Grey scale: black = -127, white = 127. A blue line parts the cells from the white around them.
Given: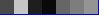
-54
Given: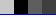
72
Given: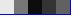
105
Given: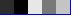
-83
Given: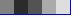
1
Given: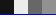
-107
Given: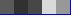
-37
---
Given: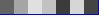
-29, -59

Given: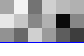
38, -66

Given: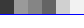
-70, 114

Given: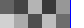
-28, -19

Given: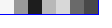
118, -55

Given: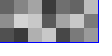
-27, 26

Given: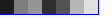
-99, 95
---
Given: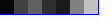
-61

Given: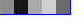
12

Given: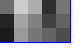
-18

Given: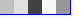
64

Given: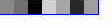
8

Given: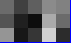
-32

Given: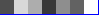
14

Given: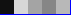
36

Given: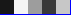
29

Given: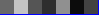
-42
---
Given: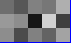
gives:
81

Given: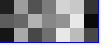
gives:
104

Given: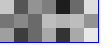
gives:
61

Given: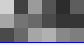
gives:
-74

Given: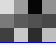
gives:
-46

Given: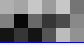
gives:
-52

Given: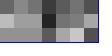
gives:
-2
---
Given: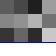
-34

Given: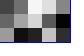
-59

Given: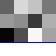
-28

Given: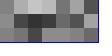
2

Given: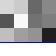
87

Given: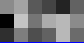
11

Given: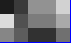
-99

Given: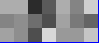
45

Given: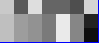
73
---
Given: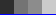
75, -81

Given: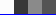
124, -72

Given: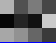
74, -121

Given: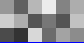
108, -76

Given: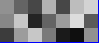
93, -112

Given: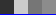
76, -78
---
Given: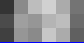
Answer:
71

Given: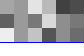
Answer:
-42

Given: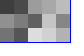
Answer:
93

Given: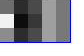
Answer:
-53

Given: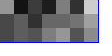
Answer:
22

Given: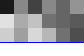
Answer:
55

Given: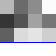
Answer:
91

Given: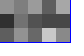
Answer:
-23
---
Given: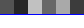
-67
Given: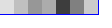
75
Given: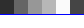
-58
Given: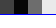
106
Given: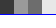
104
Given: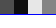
4
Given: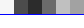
34
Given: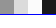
-101
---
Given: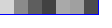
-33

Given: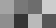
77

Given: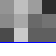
-12

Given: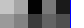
26

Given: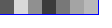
16

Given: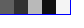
-32

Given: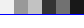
25

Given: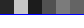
70
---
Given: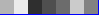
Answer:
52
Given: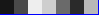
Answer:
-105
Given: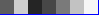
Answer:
-34
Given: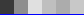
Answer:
-70
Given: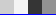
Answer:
78
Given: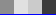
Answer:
13
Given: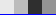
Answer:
105
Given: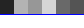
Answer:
-91
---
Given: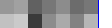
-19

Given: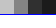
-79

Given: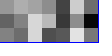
77

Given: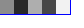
-56

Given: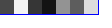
-34

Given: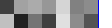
1

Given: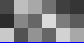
-64

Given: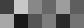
29
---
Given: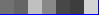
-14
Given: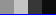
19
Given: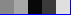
8
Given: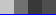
70
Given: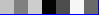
67
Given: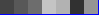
-59
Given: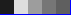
-99
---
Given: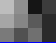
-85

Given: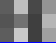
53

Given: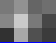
-56

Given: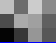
-31

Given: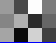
-25

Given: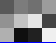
-60

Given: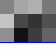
-46

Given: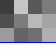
36
